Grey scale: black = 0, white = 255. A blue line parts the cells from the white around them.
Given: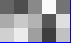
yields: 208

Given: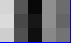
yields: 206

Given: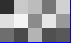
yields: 110

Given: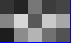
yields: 29

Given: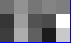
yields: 61

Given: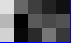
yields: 210
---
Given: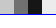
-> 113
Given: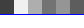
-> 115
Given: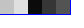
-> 11
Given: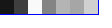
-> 180
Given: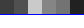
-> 133
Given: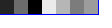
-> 182
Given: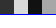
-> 217
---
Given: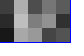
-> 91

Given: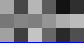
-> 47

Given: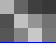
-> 56

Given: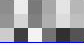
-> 183

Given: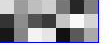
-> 126

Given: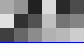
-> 76

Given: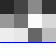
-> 53

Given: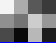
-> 58

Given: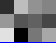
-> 132
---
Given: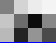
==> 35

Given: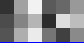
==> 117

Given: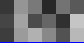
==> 136

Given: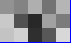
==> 47

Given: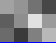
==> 58

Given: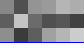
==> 161

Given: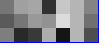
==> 21
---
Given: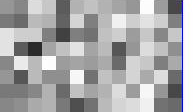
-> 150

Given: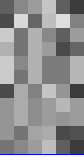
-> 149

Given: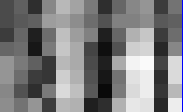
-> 149

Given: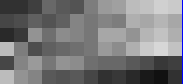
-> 188

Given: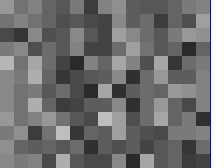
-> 122

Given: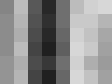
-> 140

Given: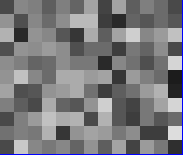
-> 73
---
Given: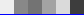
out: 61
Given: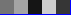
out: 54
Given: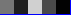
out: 2
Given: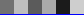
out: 206
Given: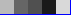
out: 217
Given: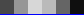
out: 15
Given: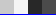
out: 75
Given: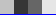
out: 230
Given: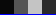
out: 42
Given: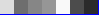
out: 43
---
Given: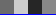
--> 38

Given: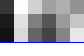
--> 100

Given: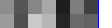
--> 201

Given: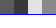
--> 227

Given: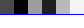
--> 157

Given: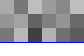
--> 64

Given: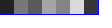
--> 90
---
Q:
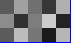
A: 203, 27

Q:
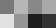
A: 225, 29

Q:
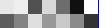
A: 253, 16

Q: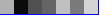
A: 212, 11

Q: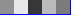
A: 232, 55

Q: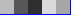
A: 218, 47

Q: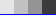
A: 229, 59
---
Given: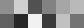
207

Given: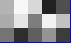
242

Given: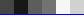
209

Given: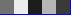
182

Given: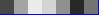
212

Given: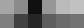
186

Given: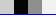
206

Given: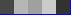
182

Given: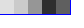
203
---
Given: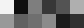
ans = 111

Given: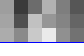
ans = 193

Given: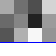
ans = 33

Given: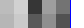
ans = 89

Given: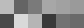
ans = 181

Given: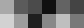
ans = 31
